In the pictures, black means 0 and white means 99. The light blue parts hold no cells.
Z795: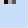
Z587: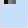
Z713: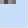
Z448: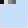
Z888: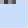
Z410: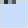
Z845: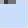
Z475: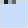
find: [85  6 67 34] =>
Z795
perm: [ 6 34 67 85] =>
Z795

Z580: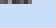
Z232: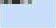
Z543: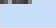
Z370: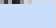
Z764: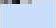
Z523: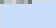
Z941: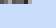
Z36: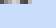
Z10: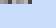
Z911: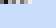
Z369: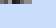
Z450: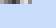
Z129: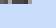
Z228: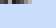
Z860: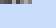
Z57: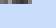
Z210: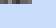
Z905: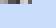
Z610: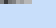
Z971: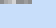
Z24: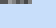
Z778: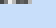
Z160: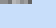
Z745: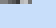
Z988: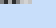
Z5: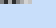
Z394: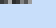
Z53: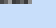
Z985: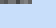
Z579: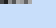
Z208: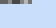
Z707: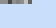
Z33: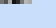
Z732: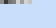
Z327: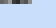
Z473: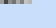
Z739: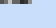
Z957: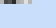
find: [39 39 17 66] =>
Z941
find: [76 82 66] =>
Z523
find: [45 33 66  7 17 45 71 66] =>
Z33
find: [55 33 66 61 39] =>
Z579
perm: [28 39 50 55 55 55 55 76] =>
Z707
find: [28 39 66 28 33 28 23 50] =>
Z543
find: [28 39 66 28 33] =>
Z543

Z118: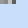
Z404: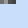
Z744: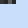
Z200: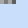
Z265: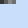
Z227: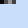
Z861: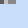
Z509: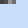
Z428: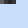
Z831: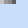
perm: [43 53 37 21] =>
Z265
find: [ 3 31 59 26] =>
Z227
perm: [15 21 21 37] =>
Z428
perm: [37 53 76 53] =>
Z861
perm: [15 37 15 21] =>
Z744
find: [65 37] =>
Z200

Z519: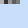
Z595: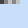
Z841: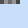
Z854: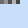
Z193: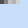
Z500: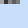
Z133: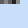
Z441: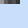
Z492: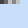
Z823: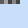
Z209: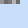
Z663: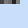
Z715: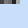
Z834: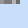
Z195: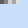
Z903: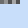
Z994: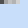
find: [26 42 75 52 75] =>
Z492
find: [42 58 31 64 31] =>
Z903
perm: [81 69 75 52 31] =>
Z193
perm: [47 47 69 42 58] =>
Z834

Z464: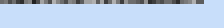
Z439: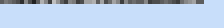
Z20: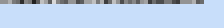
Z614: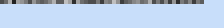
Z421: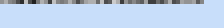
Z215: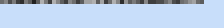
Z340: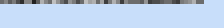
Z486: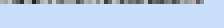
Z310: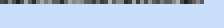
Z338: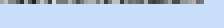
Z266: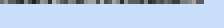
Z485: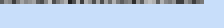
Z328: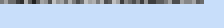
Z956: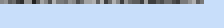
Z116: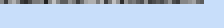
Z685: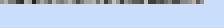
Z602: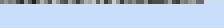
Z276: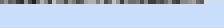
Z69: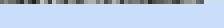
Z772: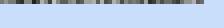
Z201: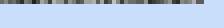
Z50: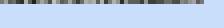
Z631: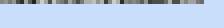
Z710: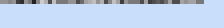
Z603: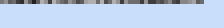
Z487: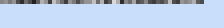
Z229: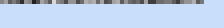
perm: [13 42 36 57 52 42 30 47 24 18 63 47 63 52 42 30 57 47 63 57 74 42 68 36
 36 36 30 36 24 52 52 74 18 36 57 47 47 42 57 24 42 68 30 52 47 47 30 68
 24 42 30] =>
Z69
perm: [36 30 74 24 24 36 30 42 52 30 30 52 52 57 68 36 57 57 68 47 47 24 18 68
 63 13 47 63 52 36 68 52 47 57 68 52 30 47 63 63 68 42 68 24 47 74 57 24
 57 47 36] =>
Z685
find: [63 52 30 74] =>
Z50
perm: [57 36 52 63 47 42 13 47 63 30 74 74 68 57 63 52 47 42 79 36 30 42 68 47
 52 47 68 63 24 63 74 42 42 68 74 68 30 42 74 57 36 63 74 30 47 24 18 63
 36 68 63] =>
Z486
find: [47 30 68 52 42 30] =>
Z464
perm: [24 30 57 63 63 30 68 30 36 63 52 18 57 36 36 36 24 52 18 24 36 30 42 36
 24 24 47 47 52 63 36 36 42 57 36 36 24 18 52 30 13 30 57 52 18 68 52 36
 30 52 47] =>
Z266
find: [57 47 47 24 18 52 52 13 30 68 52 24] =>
Z772

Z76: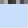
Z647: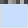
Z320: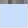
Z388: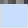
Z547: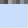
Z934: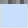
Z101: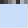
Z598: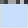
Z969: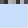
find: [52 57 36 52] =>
Z320
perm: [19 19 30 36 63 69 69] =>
Z969
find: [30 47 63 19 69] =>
Z101
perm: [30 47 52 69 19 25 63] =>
Z76

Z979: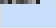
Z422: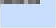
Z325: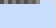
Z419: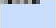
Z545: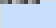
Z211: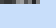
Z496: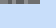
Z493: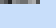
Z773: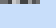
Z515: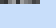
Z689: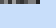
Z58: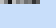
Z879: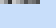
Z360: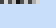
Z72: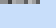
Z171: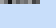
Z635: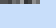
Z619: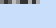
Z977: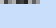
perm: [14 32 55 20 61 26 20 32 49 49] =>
Z689
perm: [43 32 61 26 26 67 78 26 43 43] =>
Z773

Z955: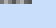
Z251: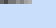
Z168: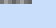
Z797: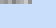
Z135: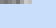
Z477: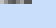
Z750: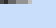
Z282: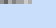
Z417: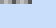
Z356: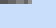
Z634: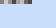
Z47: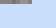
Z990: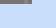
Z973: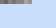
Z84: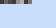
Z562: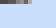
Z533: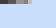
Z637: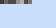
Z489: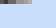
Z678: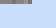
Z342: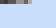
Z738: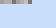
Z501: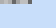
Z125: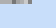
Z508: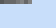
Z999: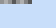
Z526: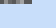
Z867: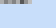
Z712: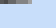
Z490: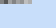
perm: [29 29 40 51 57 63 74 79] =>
Z634
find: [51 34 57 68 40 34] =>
Z955
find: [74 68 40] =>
Z501
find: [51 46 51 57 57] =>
Z47
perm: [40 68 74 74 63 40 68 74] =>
Z501
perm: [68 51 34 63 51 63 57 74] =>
Z490

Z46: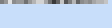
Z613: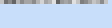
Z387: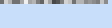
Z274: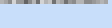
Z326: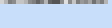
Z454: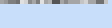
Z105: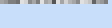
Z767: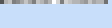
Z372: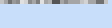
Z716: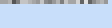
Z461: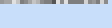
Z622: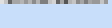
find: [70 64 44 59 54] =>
Z274
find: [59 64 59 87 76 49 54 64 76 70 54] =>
Z613
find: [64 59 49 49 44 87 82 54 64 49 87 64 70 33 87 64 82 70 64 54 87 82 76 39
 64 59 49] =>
Z105
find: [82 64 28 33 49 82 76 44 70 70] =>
Z387
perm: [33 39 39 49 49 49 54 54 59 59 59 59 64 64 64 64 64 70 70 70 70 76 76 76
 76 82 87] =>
Z622

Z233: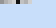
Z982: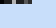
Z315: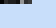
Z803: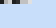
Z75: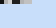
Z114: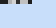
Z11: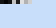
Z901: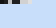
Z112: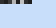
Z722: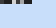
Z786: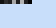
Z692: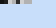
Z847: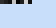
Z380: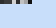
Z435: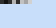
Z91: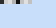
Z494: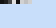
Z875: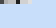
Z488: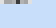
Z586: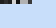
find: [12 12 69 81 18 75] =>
Z114
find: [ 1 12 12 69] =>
Z982

